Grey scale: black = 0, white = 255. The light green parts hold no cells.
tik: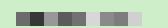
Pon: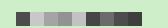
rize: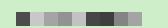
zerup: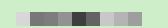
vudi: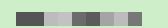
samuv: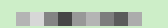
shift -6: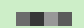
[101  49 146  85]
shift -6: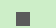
[85]
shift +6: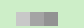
[206 170 152]
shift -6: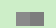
[132 119]
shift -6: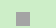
[158]
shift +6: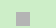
[186]

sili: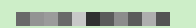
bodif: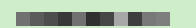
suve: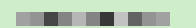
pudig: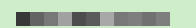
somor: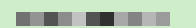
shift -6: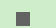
[93]
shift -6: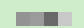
[141 149  99 194]
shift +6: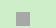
[174]
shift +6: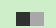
[ 54 174]

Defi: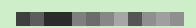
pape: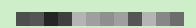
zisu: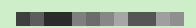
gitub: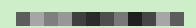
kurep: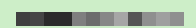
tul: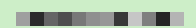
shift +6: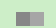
[141 172]
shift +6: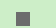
[114]
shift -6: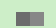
[102 129]
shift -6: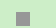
[145]
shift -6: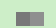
[114 137]
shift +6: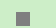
[133]
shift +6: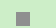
[149]

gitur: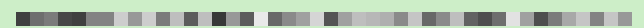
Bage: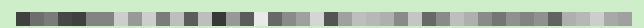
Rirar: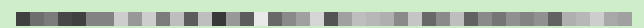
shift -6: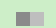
[132 184]
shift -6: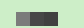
[117  65  58]
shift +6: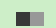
[ 62 158]
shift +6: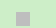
[196]
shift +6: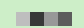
[196  62 158  98]
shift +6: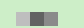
[196 104 144]
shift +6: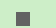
[104]

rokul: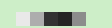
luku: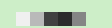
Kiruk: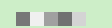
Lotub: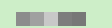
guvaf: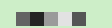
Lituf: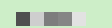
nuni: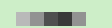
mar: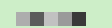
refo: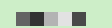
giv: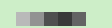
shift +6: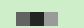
[105  42 160]
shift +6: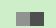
[152  85]

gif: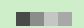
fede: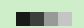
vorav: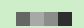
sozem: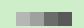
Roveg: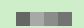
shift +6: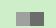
[166 114]
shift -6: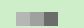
[176 154 102]
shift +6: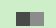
[ 80 146]
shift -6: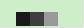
[ 18  56 147]
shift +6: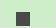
[80]
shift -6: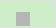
[176]

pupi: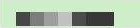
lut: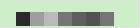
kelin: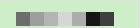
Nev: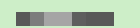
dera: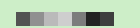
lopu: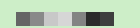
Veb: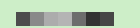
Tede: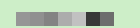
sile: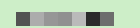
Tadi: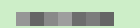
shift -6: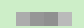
[166 144 138 180]
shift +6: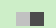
[199  82]
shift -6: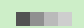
[ 76 138 180 200]

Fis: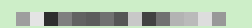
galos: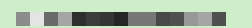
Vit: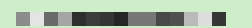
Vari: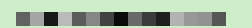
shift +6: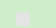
[234]
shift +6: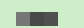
[125  78  86]
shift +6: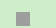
[164]
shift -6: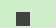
[60]
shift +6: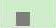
[133]

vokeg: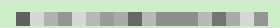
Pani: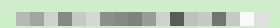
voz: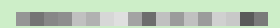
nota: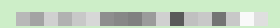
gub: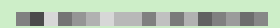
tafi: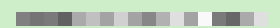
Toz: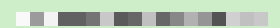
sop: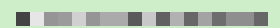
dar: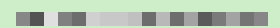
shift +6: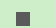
[96]
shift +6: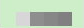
[221 148 141 134]

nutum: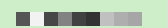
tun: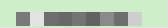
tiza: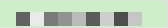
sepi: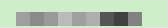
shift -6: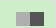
[168  79]
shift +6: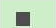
[84]
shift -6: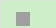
[153]
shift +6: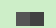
[91 71]
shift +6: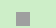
[165]
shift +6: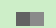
[104 144]
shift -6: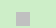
[186]

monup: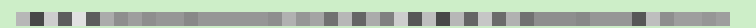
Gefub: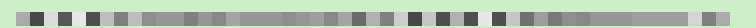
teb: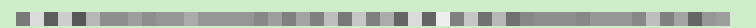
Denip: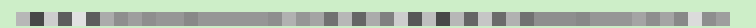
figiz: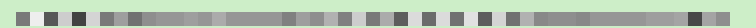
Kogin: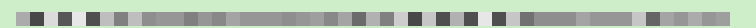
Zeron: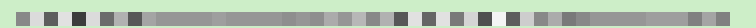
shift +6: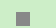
[142]
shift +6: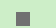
[119]
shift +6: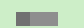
[119 148 148]

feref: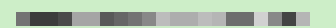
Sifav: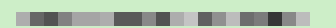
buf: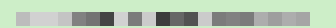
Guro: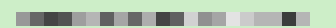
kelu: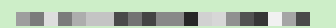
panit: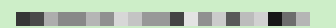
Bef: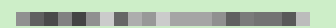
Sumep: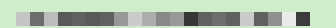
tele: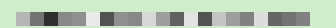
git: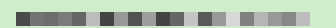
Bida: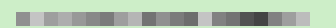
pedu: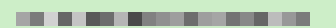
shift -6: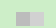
[182 203]
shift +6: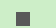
[95]
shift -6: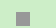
[146]
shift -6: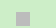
[182]

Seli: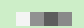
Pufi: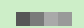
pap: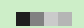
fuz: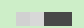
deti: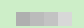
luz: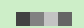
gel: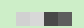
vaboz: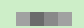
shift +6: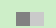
[135 208]
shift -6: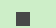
[66]
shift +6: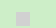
[215]

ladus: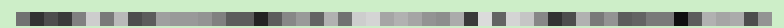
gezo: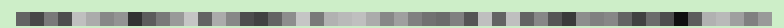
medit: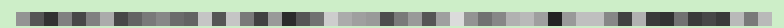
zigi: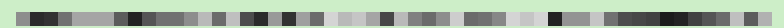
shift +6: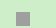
[165]
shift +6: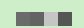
[113 105 203  91]
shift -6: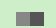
[129  79]
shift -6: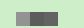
[141  86  93]
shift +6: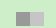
[159 203]

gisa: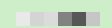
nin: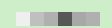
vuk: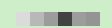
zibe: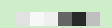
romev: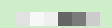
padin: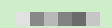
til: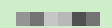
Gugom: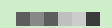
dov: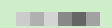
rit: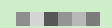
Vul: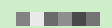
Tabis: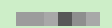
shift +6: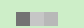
[121 204 190]
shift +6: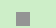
[154]
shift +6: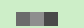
[113 148  79]

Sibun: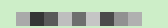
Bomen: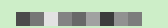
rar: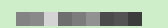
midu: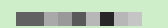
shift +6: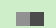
[151  81]
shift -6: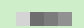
[206 104 118 139]
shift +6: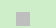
[196]

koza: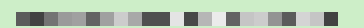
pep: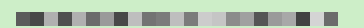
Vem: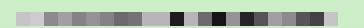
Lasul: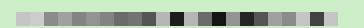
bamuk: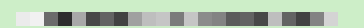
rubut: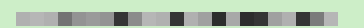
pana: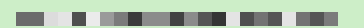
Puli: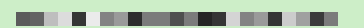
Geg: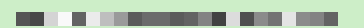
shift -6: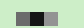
[101  15 141]
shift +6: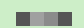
[ 91 166 145  91]
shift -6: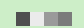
[ 73 229 148 117]

